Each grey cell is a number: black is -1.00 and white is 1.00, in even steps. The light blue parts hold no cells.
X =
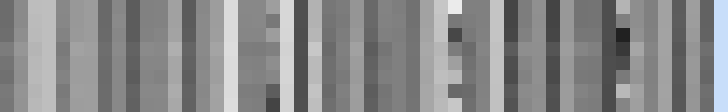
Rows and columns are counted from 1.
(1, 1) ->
-0.15
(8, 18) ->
0.00
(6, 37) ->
-0.40
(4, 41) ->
0.23
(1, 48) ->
0.27
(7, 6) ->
0.25
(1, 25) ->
-0.03
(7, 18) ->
-0.02
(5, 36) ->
0.52
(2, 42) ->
-0.10
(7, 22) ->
-0.38
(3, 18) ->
0.05
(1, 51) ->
-0.23
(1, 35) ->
0.00
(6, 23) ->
0.45
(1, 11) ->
0.01
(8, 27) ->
-0.25
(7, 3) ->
0.42
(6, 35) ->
0.01
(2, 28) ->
0.02
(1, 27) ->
-0.18
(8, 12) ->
0.06
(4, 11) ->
0.08
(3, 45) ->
-0.74
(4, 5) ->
-0.04
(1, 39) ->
0.13
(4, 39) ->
0.12
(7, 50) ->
0.17
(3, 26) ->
0.19
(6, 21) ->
0.67
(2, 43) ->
-0.09
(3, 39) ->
0.13
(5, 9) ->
0.06
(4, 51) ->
-0.13
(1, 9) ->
0.06
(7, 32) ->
0.43
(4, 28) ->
-0.08
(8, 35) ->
0.03
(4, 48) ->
0.28

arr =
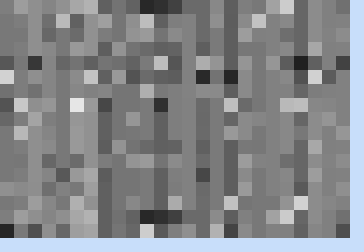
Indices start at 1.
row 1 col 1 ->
-0.01
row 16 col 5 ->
0.12
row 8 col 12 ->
-0.62
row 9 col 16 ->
-0.04
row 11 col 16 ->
-0.04
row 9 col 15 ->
-0.18
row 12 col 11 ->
0.21
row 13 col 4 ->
0.04
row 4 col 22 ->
-0.20
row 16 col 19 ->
-0.06
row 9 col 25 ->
0.01
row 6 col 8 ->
-0.25
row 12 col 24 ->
0.02
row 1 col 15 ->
-0.17
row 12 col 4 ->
-0.19
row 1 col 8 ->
-0.25
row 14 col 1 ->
0.13
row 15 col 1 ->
-0.06
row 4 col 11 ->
-0.17
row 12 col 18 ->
0.22
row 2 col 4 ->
-0.13
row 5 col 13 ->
-0.33
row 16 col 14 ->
-0.17
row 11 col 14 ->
0.01
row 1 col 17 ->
-0.26
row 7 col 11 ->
0.37
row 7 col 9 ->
-0.08
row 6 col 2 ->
-0.02
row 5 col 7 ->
-0.25
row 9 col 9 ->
-0.08
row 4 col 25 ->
0.01
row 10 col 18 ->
0.08
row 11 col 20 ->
0.01
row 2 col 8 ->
0.25
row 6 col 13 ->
-0.27
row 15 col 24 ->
0.05
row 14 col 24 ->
0.00
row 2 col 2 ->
-0.02

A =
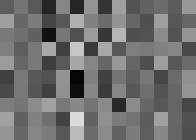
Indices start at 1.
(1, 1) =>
-0.27
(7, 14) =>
0.17
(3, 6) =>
-0.37
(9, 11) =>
-0.28
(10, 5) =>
-0.32
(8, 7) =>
-0.10
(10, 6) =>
0.47
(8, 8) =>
0.08
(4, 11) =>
-0.04
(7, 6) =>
-0.89
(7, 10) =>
-0.31
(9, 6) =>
0.72
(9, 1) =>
0.27
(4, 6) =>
0.55
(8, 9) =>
-0.69
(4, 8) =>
0.32
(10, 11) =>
-0.27
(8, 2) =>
-0.08
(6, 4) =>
-0.36
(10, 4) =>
-0.03
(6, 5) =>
0.15
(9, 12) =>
0.26
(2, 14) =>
-0.19
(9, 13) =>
-0.19
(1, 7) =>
0.16
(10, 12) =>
0.07
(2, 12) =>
0.24
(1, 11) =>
-0.23
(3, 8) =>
-0.58
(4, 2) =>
-0.27
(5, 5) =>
-0.30
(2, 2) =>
-0.19
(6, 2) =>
-0.05
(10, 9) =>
-0.23
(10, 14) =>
-0.38
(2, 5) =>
-0.32

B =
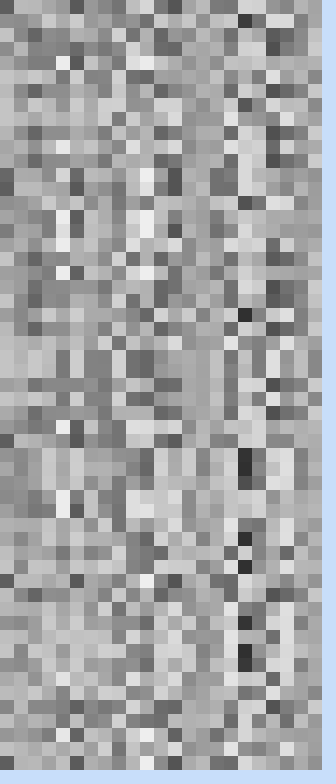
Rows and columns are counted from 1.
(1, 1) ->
-0.26
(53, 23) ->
0.26
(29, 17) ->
-0.01
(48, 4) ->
0.58
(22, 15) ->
0.46
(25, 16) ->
0.27
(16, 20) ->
0.33
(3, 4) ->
0.10
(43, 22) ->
0.04
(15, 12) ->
0.51
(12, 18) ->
0.70
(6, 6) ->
0.61
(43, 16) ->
0.32
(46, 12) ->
0.46
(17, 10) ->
0.55
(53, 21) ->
0.28
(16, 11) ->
0.87
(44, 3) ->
0.35
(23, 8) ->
0.33
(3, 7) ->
0.34
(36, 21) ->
0.48
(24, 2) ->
0.09
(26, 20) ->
0.75
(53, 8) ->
0.42
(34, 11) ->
-0.19
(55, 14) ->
0.34
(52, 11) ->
-0.09
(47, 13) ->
0.67
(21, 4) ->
0.08
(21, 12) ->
-0.19
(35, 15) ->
0.25
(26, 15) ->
0.29
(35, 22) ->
0.03
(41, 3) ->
0.54
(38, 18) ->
-0.02
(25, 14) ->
0.14
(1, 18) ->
0.66
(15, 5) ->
0.34
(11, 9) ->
0.07

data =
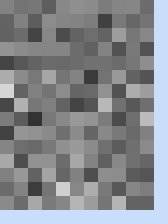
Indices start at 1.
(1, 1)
0.02
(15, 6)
0.42
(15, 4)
-0.04
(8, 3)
-0.07
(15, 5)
0.05
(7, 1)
0.67
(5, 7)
-0.11
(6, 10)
-0.23
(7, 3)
0.01
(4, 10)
-0.05
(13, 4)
0.29
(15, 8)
-0.08
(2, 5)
0.04
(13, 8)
0.11
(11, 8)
-0.12
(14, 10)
0.05
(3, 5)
-0.40
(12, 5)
-0.15
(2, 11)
-0.09
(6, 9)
0.20
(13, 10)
-0.29
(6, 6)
0.03
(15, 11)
-0.22
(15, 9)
0.42
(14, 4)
-0.08
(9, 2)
-0.28
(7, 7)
-0.18
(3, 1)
-0.23
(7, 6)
-0.21
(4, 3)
0.05
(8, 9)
-0.11
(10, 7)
-0.21
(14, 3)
-0.52
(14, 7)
0.36
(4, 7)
-0.24

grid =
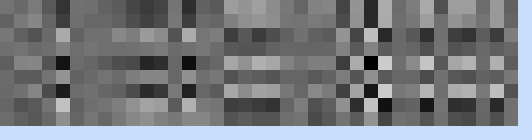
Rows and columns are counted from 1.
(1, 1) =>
-0.10
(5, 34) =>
0.40
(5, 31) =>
0.54
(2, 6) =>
-0.13
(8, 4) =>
-0.09
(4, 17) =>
-0.31
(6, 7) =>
-0.17
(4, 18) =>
-0.33
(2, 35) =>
-0.09
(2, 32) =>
-0.12
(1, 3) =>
-0.04
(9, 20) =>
-0.34
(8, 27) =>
0.51
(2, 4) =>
-0.21
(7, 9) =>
-0.24
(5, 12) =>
-0.64
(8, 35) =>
-0.19
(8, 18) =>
-0.48
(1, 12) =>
-0.47
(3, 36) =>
-0.53
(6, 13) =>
-0.19
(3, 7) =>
-0.12
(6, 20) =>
-0.33
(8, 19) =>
-0.54
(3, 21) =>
-0.24
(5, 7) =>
-0.20
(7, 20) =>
0.24
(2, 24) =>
-0.08
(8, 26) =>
-0.65
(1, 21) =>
-0.06
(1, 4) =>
-0.30
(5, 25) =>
-0.52
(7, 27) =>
-0.82
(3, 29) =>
-0.18
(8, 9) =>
-0.01
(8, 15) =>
-0.05
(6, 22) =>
-0.21

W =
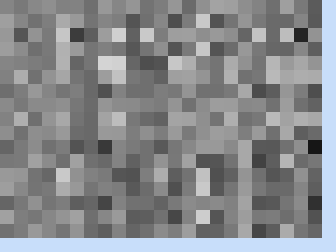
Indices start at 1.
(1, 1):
0.04
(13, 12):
0.36
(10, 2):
-0.11
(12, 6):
0.26
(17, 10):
-0.21
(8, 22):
-0.12
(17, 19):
-0.45
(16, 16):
-0.33
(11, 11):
-0.11
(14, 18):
0.21
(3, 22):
-0.72
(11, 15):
0.20
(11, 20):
-0.31
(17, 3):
0.20
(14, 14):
-0.03
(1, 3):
0.07
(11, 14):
0.07
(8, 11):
0.01
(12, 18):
0.32
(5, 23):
0.16
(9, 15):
0.12
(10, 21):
0.32
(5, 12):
-0.35
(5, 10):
-0.20
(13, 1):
0.20
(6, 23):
0.34
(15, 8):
-0.46
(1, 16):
0.28
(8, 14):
-0.11
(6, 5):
0.30
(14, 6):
0.19
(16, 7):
-0.13
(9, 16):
-0.10
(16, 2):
-0.01
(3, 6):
-0.53
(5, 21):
0.21
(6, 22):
0.36
